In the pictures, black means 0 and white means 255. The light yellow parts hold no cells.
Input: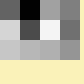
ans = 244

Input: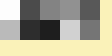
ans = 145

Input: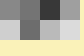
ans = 56

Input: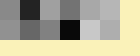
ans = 168

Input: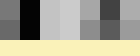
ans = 66

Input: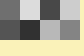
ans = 72

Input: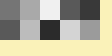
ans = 89

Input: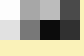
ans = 188
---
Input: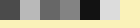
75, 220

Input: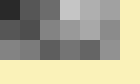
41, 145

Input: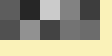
93, 108

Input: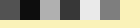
82, 126

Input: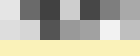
229, 191

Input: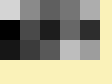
212, 157

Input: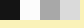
20, 218

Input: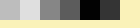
189, 52

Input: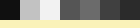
16, 43

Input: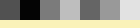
81, 226
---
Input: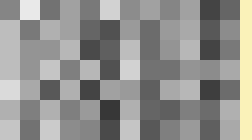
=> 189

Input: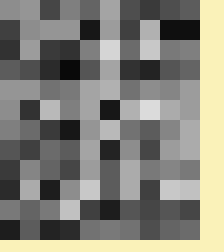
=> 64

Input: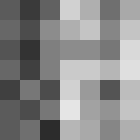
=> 103

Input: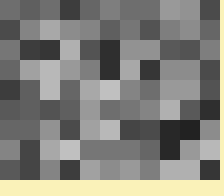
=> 75

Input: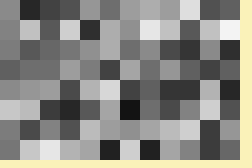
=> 130
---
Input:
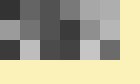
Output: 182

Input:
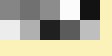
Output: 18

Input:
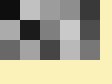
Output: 77

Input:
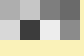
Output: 106

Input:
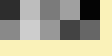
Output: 4

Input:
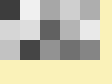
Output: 233

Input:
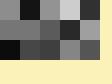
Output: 159

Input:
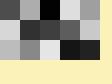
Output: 201
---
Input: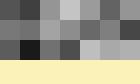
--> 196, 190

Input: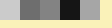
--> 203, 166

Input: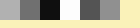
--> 253, 177

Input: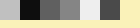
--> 238, 192

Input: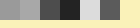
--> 220, 168

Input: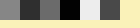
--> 237, 134

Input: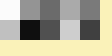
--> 251, 206

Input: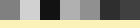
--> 209, 176

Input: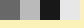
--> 231, 186
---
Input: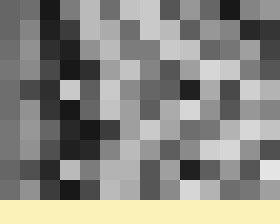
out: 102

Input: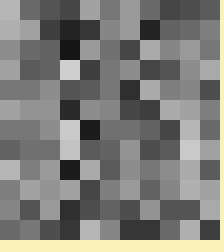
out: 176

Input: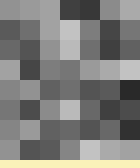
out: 90

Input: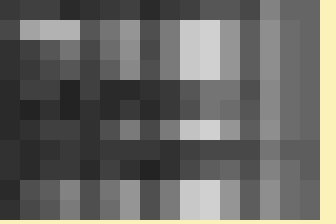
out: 72

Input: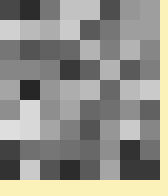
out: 208

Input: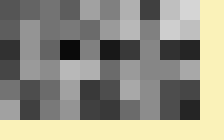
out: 93
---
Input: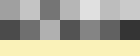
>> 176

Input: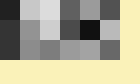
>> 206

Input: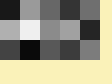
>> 139

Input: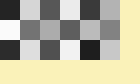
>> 172

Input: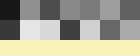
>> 216

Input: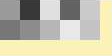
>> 182

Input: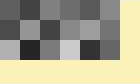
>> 67
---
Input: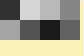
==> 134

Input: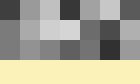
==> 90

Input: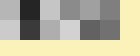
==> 127

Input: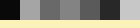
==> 199

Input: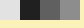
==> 141

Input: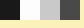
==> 73

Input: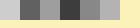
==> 179

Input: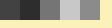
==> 139

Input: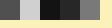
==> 121

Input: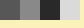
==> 218
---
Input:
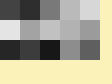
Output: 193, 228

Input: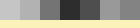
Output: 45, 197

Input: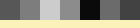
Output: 140, 204

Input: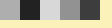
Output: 216, 216

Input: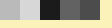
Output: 27, 215

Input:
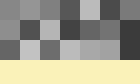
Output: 67, 194

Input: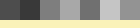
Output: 168, 197

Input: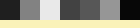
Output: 66, 233

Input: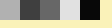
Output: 103, 225
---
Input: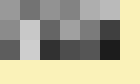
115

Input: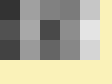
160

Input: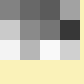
104

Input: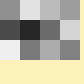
226

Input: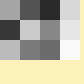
83

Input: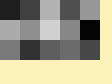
64

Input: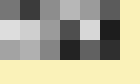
59

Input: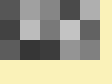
160
